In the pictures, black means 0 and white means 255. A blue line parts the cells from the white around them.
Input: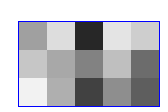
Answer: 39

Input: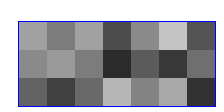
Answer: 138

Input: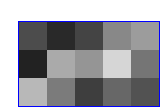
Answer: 68

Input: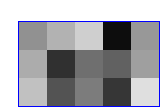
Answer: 207

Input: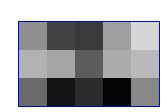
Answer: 58

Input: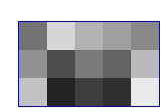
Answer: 178

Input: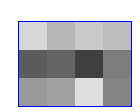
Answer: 183

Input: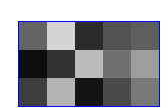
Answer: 43

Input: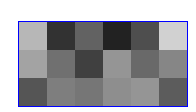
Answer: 34
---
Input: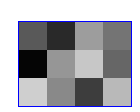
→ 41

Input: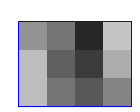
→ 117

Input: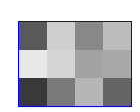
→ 207

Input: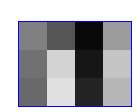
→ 85

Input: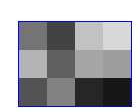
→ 67

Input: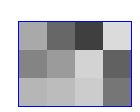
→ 103

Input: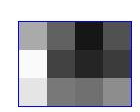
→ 97

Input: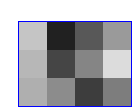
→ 33

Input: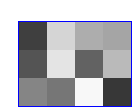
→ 213

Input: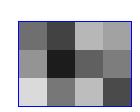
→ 66
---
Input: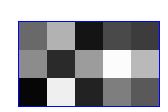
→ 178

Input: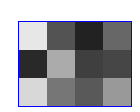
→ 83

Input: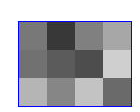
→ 56

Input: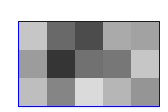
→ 105

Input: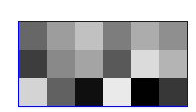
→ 157

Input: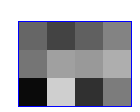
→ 67

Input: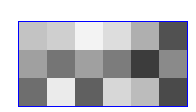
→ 207
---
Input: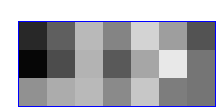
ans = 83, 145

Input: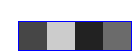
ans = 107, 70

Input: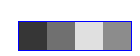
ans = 140, 54

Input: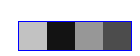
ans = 76, 194

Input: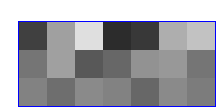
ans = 194, 130

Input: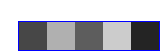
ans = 36, 71

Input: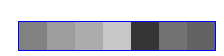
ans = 99, 129

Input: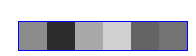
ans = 115, 140

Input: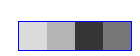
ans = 119, 219

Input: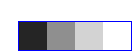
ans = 255, 37
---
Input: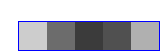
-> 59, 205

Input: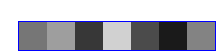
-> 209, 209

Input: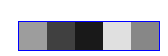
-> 25, 224

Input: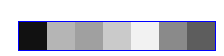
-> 202, 242

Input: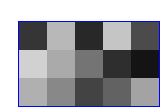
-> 116, 209

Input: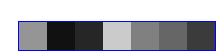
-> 203, 203
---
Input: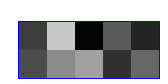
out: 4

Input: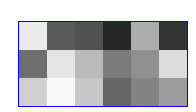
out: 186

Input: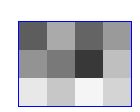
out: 56

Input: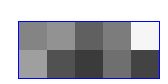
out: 96

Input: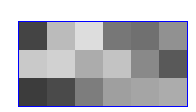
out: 172

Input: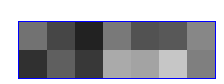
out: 34

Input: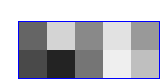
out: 137

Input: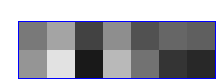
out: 66

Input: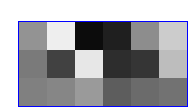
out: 231
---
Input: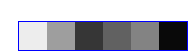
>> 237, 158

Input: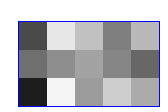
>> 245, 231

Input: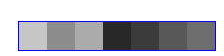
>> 198, 171

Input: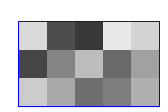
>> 232, 218

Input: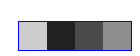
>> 205, 142

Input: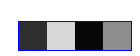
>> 215, 141

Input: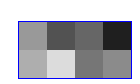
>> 220, 174

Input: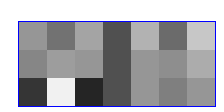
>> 241, 199

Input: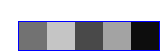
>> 197, 163
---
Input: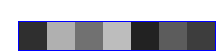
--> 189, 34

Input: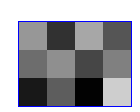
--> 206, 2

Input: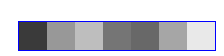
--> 233, 58

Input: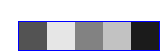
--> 230, 27

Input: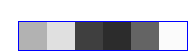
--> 251, 44

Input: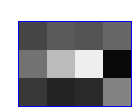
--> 238, 9
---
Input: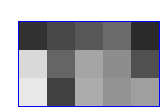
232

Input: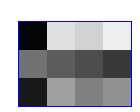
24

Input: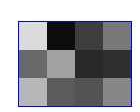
183

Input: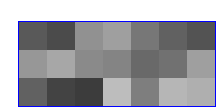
97

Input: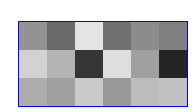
173

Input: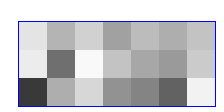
57
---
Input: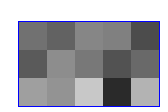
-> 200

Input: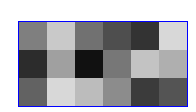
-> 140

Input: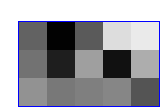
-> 127

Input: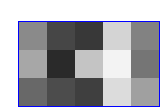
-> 63

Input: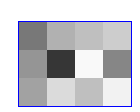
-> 219

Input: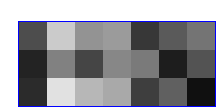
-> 62

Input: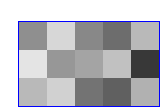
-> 115

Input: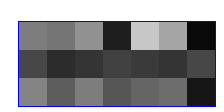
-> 101

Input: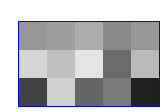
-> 101

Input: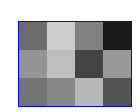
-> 136
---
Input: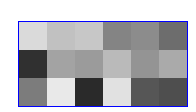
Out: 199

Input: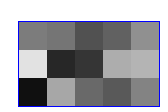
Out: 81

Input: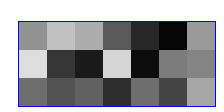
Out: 172

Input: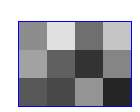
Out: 111

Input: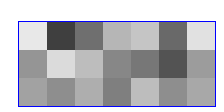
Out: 111

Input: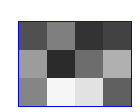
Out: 51

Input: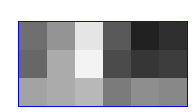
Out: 229

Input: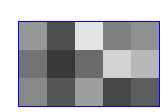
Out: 227

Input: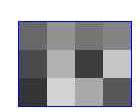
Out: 118
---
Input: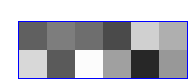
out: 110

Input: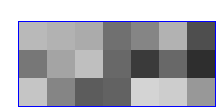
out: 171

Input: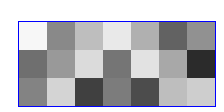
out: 190

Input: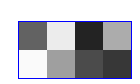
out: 35

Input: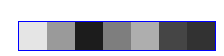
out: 28

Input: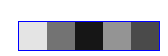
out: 22

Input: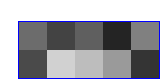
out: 95

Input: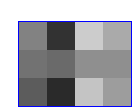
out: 204

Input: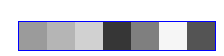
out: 209

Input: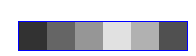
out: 150
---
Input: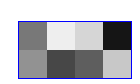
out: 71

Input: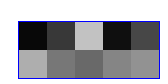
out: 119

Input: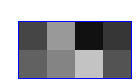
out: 132

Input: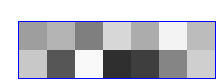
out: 86

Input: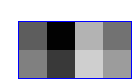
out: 57

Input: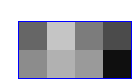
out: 177

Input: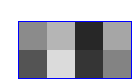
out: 219

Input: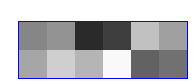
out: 207

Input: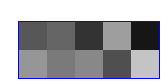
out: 122

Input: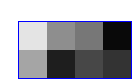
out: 30
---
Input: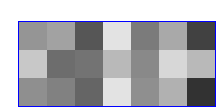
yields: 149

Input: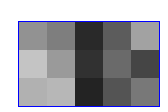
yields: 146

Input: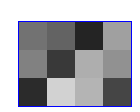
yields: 114

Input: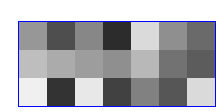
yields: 151

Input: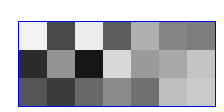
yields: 242

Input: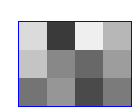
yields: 219

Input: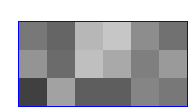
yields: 120
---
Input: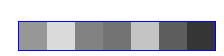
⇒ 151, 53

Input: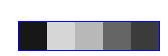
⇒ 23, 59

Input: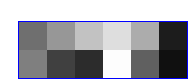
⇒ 111, 16

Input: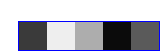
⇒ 58, 90

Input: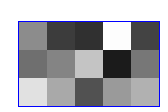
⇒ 140, 177

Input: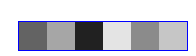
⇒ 99, 198
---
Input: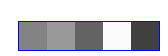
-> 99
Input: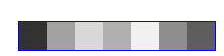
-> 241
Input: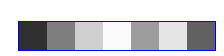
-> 157
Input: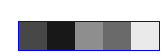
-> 142
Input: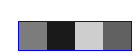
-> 26
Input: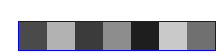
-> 30
